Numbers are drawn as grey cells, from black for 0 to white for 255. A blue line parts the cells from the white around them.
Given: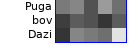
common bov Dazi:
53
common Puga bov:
82
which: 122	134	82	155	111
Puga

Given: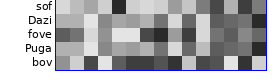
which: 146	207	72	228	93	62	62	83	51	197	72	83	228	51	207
bov
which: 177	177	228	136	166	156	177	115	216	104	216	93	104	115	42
Dazi

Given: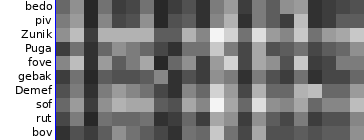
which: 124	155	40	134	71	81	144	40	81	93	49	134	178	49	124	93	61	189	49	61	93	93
piv
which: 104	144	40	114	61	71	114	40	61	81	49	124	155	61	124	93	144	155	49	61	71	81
bedo

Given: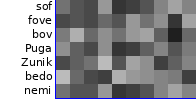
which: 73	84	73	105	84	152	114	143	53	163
fove
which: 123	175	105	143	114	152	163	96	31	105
bov
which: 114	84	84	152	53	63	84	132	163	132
nemi

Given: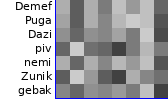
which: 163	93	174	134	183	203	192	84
Puga
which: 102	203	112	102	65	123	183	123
piv
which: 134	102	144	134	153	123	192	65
gebak
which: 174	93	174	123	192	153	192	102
Demef

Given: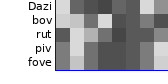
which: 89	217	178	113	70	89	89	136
rut
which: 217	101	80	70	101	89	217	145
Dazi
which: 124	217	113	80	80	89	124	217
piv
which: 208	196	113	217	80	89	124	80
bov

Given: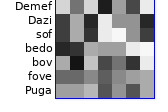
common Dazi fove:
171
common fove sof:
171
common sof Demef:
235
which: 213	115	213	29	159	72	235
Demef
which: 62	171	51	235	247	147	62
sof
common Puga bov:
171
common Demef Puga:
159

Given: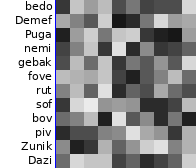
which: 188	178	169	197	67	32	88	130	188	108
fove
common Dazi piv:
43
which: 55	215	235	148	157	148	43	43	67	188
sof
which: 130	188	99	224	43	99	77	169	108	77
rut

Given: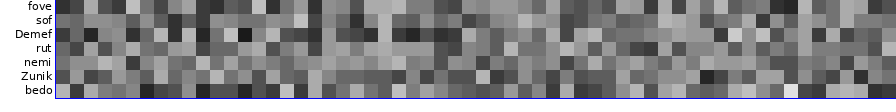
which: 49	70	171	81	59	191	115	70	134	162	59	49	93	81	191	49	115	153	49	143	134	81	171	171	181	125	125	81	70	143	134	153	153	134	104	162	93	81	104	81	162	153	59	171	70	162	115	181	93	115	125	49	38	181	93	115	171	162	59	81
fove
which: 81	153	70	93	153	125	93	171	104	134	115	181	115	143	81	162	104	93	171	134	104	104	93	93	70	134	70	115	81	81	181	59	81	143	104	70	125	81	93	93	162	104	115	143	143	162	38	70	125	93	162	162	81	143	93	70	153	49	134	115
Zunik
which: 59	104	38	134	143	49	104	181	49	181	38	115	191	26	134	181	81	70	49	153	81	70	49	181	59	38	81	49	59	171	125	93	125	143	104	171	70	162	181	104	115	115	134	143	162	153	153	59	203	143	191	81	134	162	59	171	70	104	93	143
Demef

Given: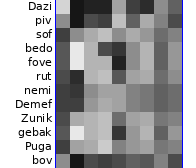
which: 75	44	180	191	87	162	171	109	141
rut
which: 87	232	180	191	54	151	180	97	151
gebak
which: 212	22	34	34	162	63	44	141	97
Dazi
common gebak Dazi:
97

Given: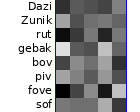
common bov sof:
111
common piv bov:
163
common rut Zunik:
120
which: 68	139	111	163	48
bov
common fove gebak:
192

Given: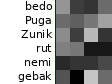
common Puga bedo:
107
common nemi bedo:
52
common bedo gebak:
107
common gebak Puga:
107

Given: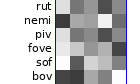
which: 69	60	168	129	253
bov
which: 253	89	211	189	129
sof

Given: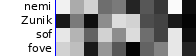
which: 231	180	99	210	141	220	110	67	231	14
sof
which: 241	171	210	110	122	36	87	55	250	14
nemi
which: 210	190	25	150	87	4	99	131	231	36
fove

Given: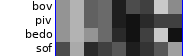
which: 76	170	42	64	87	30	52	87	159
sof
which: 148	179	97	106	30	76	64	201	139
bov
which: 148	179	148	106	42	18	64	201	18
bedo
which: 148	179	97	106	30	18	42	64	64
piv

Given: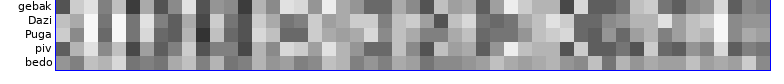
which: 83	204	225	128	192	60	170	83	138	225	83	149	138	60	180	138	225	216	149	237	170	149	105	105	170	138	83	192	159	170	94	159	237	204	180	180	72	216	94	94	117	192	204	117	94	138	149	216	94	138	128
gebak
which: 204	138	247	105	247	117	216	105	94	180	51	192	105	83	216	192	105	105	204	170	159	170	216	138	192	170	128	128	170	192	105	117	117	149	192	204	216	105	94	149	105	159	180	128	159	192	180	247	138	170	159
Puga
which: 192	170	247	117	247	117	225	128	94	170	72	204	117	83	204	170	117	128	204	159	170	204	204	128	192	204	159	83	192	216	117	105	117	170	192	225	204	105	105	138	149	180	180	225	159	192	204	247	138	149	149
Dazi

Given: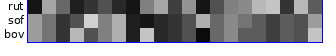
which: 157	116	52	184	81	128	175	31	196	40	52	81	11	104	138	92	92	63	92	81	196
bov
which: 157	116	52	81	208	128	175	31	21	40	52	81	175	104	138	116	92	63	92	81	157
sof
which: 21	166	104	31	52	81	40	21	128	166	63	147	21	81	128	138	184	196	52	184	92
rut

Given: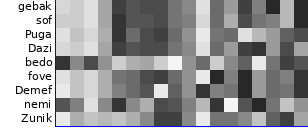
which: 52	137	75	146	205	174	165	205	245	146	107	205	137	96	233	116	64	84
bedo
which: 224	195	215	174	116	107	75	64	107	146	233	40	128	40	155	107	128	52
fove
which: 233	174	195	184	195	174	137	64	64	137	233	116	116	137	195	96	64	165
Zunik
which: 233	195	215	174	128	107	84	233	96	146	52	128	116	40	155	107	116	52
Demef
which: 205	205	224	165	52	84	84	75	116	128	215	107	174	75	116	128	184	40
sof

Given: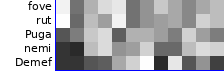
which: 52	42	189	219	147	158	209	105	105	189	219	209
nemi
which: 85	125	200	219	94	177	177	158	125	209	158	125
Puga
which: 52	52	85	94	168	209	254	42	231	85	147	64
Demef
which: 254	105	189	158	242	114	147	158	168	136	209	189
rut

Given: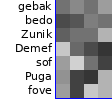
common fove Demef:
199
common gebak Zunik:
114
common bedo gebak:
114
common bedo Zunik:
114

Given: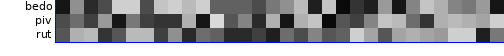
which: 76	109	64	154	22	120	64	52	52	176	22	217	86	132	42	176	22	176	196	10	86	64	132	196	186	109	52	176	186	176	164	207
piv
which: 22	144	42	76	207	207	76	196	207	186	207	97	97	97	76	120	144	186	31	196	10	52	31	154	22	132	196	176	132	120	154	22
bedo
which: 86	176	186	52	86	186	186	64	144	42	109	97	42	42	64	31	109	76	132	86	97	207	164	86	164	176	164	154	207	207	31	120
rut

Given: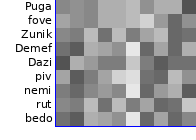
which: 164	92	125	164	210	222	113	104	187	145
piv
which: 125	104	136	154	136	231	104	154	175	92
nemi

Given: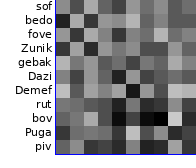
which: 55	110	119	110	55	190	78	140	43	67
Puga
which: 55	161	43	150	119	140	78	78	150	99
Zunik

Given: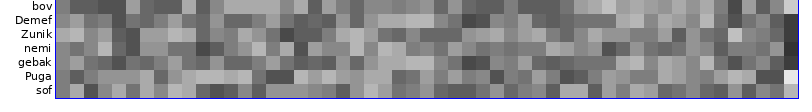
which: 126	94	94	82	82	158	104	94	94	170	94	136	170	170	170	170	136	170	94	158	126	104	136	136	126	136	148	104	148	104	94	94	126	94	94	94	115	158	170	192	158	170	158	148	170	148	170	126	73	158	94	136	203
bov
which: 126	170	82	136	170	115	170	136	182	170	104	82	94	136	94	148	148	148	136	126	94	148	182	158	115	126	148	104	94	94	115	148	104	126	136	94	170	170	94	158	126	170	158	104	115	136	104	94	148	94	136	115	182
sof
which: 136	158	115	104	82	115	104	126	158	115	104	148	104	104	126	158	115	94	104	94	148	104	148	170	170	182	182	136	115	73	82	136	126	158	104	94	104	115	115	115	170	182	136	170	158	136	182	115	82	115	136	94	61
gebak

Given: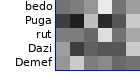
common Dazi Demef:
202
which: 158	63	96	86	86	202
Dazi
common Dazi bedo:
158

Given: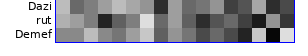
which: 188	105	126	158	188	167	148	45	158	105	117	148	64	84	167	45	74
Dazi
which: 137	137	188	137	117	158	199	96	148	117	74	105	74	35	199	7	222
Demef
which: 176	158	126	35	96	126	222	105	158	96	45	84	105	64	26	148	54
rut

